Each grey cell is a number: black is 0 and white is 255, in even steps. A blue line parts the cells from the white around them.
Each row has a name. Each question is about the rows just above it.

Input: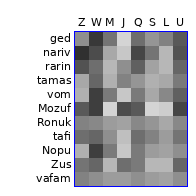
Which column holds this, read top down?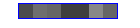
W
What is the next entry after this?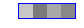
[96]

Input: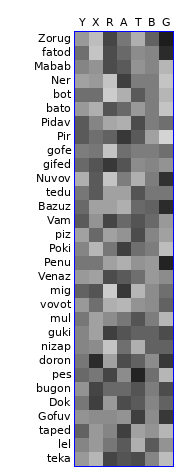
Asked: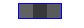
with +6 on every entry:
[104  62  96]
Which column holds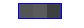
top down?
T
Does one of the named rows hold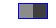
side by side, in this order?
no
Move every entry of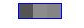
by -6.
[ 78 134 127]
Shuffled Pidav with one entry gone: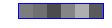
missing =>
[167]

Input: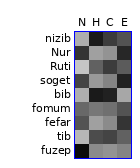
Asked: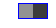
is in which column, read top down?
C
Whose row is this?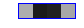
bib
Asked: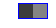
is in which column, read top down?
C
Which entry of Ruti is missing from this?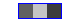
[91]
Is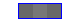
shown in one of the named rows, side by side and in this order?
no
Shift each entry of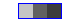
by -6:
[191  91  54]
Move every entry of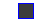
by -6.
[54]

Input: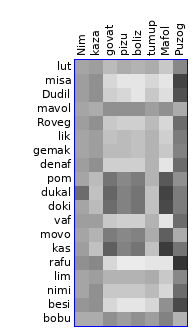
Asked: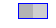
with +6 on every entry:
[185 213]
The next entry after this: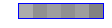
[179]
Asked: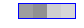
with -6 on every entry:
[152 138 201 209]
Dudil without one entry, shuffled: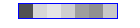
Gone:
[222]
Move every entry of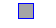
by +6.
[171]
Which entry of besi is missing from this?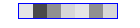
[150]
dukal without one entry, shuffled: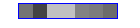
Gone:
[101]

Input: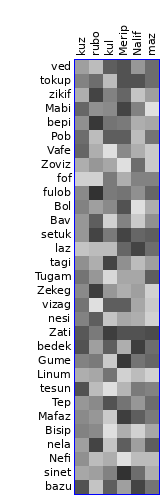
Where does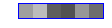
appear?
ved
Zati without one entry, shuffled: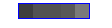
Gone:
[76]
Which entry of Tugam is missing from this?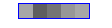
[216]
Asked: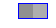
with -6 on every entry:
[138 168]
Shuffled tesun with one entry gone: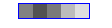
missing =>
[181]
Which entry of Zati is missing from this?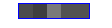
[88]

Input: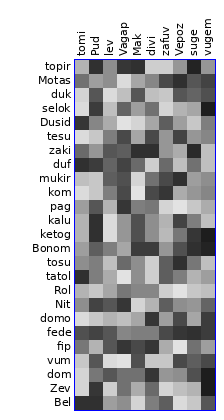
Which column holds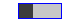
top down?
Pud
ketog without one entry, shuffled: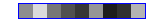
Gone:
[185]
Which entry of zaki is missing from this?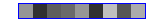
[42]
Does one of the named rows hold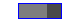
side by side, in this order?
yes
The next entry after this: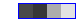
[113]

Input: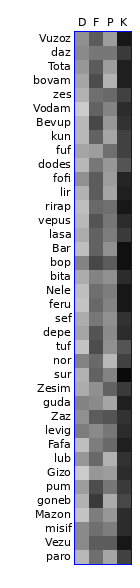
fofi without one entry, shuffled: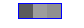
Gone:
[37]
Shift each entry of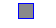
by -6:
[132]

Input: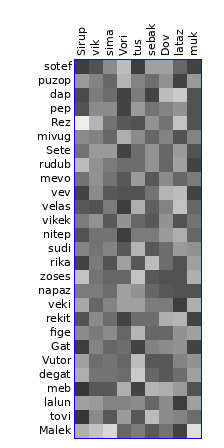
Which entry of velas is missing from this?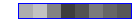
[96]
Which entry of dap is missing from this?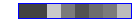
[74]
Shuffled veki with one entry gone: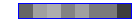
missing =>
[168]
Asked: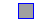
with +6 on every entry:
[166]
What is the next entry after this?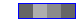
[131]

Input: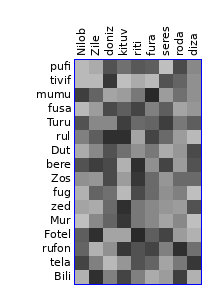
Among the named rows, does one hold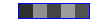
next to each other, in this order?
yes
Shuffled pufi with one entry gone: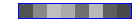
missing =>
[88]
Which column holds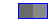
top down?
fura

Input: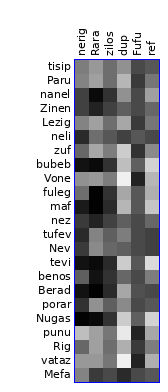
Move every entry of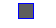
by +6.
[101]
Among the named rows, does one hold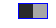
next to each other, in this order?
yes
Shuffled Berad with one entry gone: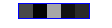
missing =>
[80]
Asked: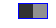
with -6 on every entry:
[ 44 139]
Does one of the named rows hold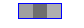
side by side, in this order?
yes

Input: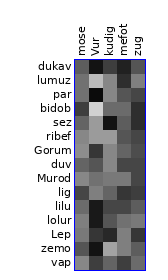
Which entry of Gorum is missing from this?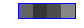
[141]
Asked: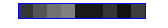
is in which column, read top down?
Vur
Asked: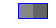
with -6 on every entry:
[129  94]
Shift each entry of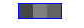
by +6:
[ 76 133 106]
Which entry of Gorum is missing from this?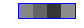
[77]
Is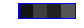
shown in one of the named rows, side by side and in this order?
yes
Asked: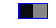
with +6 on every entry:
[ 17 141]

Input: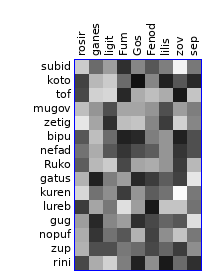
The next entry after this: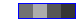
[79]
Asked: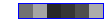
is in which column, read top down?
ganes
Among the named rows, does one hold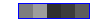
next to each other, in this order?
no
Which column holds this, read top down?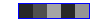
Gos
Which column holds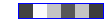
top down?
zov

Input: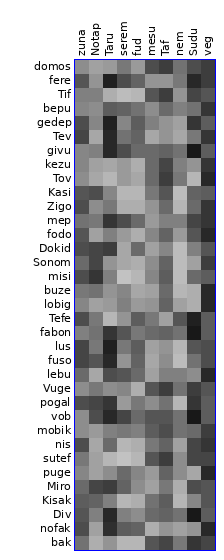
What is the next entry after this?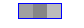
[128]
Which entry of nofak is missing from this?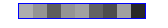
[47]
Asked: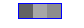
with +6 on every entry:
[105 173 147]
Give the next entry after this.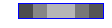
[188]
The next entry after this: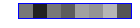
[77]
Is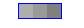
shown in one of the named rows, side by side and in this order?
no
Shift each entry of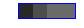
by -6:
[ 34  71 100 100]

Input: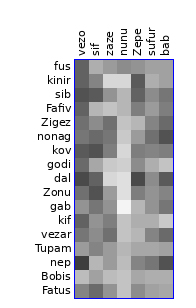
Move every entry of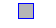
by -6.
[176]
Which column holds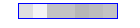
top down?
nunu
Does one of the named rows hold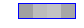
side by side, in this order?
yes
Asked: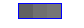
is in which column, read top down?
vezo
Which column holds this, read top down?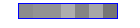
sufur

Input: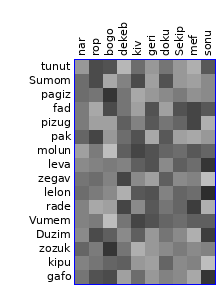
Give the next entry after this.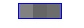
[45]
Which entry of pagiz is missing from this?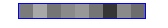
[145]

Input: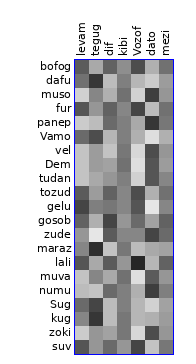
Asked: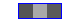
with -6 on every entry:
[ 79 163  85]
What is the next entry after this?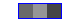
[195]
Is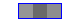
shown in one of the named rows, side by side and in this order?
no
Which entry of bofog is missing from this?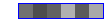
[142]

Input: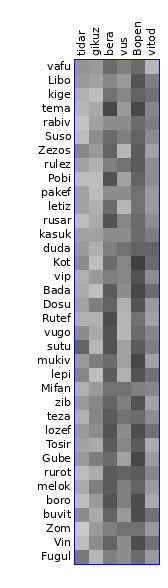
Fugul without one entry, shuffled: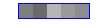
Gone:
[120]
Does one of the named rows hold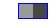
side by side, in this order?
yes
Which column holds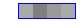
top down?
gikuz
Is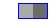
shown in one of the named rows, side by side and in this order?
no
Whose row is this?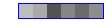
rusar
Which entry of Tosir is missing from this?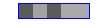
[134]
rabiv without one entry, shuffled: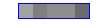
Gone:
[195]

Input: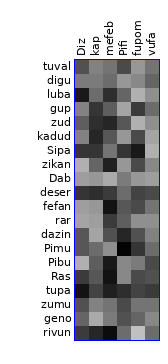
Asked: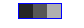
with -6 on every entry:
[ 32  81 170]
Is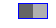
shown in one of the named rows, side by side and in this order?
yes
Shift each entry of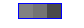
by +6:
[136 122  80]
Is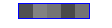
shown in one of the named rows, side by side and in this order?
yes
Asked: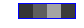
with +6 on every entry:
[ 59 100 170  65]
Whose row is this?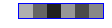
zikan
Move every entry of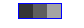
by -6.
[ 47  88 158]

